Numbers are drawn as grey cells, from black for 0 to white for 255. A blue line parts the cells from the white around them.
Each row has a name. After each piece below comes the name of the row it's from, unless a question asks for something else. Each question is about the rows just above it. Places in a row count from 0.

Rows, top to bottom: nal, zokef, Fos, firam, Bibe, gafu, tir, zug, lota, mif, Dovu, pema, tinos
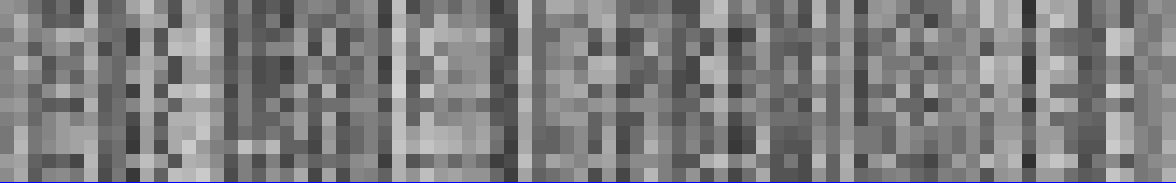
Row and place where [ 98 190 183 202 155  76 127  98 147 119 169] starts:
tinos, 11
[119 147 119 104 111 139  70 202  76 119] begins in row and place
gafu, 21

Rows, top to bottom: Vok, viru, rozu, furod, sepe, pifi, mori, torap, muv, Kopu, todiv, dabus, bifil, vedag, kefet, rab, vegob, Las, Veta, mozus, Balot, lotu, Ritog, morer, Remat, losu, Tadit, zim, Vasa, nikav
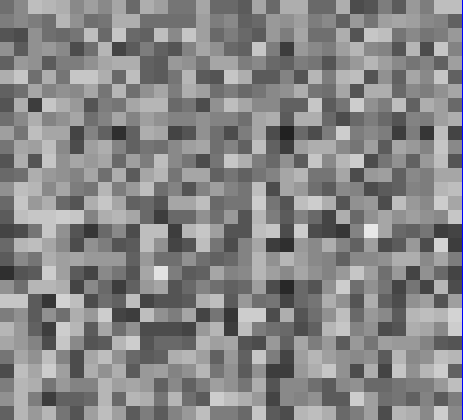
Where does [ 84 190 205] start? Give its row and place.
kefet, 20
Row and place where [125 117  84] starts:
sepe, 21
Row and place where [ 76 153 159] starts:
bifil, 25
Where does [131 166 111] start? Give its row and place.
bifil, 5
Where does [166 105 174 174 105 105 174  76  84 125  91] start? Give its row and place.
Vok, 18
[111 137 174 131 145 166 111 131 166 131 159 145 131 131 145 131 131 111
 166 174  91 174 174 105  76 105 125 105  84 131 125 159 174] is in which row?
muv
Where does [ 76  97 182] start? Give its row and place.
morer, 21

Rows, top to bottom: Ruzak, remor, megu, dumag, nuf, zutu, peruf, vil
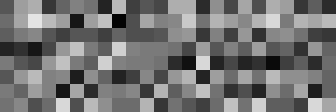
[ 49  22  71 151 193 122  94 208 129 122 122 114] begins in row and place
dumag, 1
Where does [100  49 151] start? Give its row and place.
dumag, 20
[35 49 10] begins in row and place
nuf, 17
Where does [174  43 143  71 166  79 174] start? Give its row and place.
Ruzak, 13
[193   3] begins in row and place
remor, 7

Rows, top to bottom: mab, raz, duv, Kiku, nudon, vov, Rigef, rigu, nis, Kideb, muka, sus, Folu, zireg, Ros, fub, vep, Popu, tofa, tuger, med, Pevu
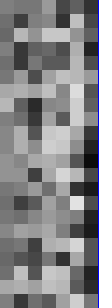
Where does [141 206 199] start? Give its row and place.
muka, 2
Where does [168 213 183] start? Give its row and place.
Folu, 3
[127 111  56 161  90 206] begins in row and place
nis, 0

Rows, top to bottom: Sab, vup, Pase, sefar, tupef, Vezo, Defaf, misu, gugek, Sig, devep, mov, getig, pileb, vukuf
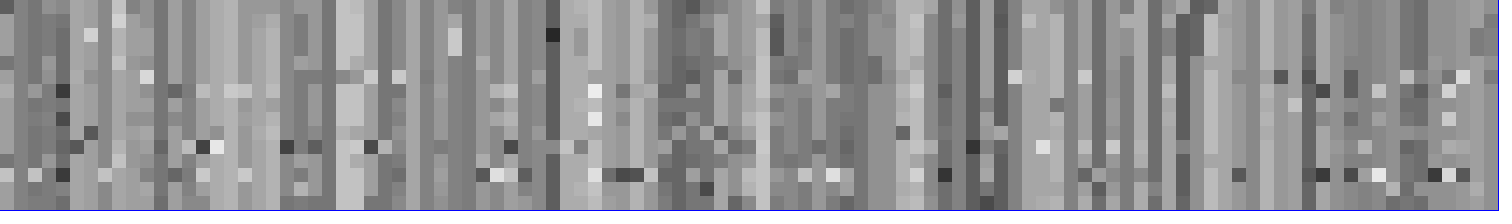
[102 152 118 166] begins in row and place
Defaf, 48
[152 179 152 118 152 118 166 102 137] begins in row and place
Sig, 44
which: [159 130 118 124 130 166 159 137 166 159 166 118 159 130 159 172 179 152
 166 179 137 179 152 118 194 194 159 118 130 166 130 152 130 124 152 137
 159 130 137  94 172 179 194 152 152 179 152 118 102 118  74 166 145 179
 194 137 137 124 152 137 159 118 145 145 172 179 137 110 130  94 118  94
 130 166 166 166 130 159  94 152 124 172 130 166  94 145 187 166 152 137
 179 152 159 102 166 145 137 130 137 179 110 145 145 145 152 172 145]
pileb
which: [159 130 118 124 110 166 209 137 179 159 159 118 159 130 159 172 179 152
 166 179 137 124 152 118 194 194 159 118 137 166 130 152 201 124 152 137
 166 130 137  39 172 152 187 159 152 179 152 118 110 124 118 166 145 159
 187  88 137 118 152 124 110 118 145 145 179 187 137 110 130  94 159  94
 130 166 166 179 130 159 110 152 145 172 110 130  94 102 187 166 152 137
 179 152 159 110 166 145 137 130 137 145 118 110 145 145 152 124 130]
Pase

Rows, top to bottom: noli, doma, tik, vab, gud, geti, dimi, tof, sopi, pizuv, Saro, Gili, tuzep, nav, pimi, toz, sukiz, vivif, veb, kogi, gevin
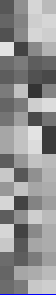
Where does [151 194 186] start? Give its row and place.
Gili, 1
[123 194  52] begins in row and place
dimi, 0
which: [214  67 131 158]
pimi
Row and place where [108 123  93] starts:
gud, 0
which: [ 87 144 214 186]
noli
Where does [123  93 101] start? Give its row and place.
gud, 1
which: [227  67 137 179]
vab

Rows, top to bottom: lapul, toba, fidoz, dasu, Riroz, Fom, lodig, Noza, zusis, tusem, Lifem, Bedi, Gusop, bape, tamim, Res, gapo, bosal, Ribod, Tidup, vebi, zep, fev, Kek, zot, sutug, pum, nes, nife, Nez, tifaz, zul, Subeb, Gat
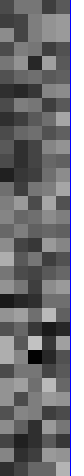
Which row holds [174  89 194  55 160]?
zot
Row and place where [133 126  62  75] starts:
Nez, 1
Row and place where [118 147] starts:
Riroz, 0
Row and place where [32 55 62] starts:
Gusop, 0
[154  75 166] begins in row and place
tamim, 1
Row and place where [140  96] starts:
tifaz, 0
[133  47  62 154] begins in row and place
Subeb, 0

